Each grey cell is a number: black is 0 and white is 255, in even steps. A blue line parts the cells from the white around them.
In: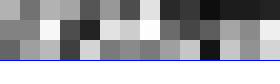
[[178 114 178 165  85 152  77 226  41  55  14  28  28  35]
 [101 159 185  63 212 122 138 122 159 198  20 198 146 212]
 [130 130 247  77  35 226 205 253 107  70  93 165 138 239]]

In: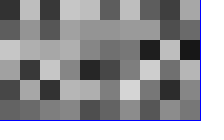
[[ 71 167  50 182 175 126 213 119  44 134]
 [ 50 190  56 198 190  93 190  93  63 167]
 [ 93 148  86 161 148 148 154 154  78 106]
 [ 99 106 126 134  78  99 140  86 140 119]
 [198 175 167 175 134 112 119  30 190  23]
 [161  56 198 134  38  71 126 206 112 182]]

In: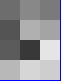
[[109 136 122]
 [ 84 176 164]
 [184 214 206]
 [ 91  56 229]]

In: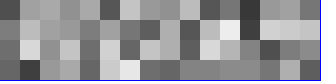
[[110 216 145 196 110 209 102 196 175  94 216 181 131  79 125 139]
 [102  63 153 169 102 203 231 110 102 131 131 139 139 118 175  94]
 [125 188 161 153 125 161 118  94 175  86 188 237  63 209 203 196]
 [ 79 161 169 145 169  86 196 153 145 188  86 118  56 153 161 118]]

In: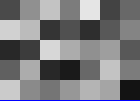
[[ 96 172  40  26 104 195 124]
 [209 187  52  80  46  88 132]
 [203 138 117 151 180 165  19]
 [ 74 144 195 124 229  67 104]
 [ 40  60 215 172 144 158  88]]

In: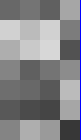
[[ 88  75  69 166]
 [110 104  88 187]
 [104 116  96 166]
 [132  96 116 140]
 [132 174 154  55]
 [209 187 209 124]
 [174 201 215  82]]

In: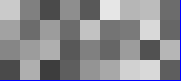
[[ 74 175  61  94 148 168 209 217  94]
 [202 128  74 142  88 230 182 188 108]
 [162 108 156 108 194 116 122 217 102]
 [134 156 175  88 128 102 156  81 182]]
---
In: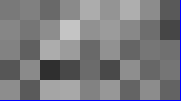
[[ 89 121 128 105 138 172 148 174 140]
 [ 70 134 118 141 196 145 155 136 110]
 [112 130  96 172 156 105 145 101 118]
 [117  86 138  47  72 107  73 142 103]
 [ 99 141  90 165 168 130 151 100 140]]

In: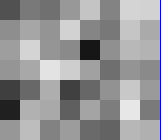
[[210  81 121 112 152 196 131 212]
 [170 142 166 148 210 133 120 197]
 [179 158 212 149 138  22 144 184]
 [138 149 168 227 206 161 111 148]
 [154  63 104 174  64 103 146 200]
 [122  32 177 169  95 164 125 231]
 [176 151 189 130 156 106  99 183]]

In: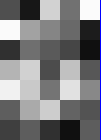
[[251  79  23 210 113]
 [ 28 250 162 133 105]
 [ 16  48 111  90  70]
 [ 87 180 209  76 193]
 [136 241 201 116 225]
 [ 83  94 170 205  99]
 [ 93  63  93  48  16]]

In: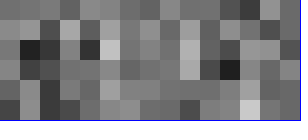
[[106 112 116 122  98 137 131 109  99 135 112 113  82  60 146]
 [106 138 149  78 167  93 160 120 143 105 157  96 142 114  79]
 [ 83 120  34  55 130  51 193 116 130 113 177  98  76 150 145]
 [132 133  65  80 113 115 136 102 113 119 169  74  31 134 104]
 [104 100 138  58 122 103 159 129 128 114 112 111 126 160  99]
 [104  69 141  59  74 109 135 141 109 106  76 125 131 201 117]]

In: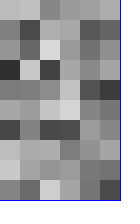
[[172 187 192 135 154 159]
 [101 128  74 175 168  88]
 [143 150 103 217 153 114]
 [165  48 200  66 167 137]
 [ 61 123 126 140 194  83]
 [117 167 156 196 212 133]
 [135  71 130  72  76 155]
 [165 189 171 173 125 146]
 [115 201 164 149 155 120]
 [ 74 132 106 206 165 118]]

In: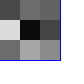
[[ 99  73 108]
 [ 68 220  12]
 [139 108 166]]

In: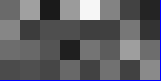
[[ 36 106 160  26 155 246 131  66]
 [ 51 134  60  78  78  63  64 119]
 [109 109 104  84  31 116  92 158]
 [138  75  79  70 104  66 113  65]]

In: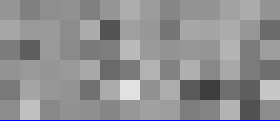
[[147 150 129 142 145 128 150 173 156 135 147 148 162 171]
 [107 166 153 154 140 171  84 159 152 118 167 164 171 151]
 [157 124  94 153 138 121 125 186 154 148 151 150 180 123]
 [112 147 153 149 153 169 106 122 178 130 175 136 168 123]
 [199 121 164 151 147 113 170 225 145 172  90  62 110  95]
 [140 140 192 136 146 143 135 151 160 157 125 132 179  82]]

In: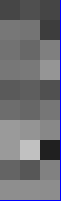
[[ 69  70  79]
 [ 61 119 116]
 [127 114 104]
 [149 119 121]
 [ 80  90  94]
 [118 109 103]
 [136 154 148]
 [ 32 154 193]
 [129 100  87]
 [141 142 142]]
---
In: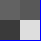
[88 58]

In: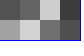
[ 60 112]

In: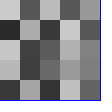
[153 201  91  63  57]

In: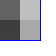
[192  62]

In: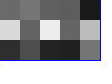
[ 25 101  35]

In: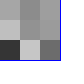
[158 146  53]
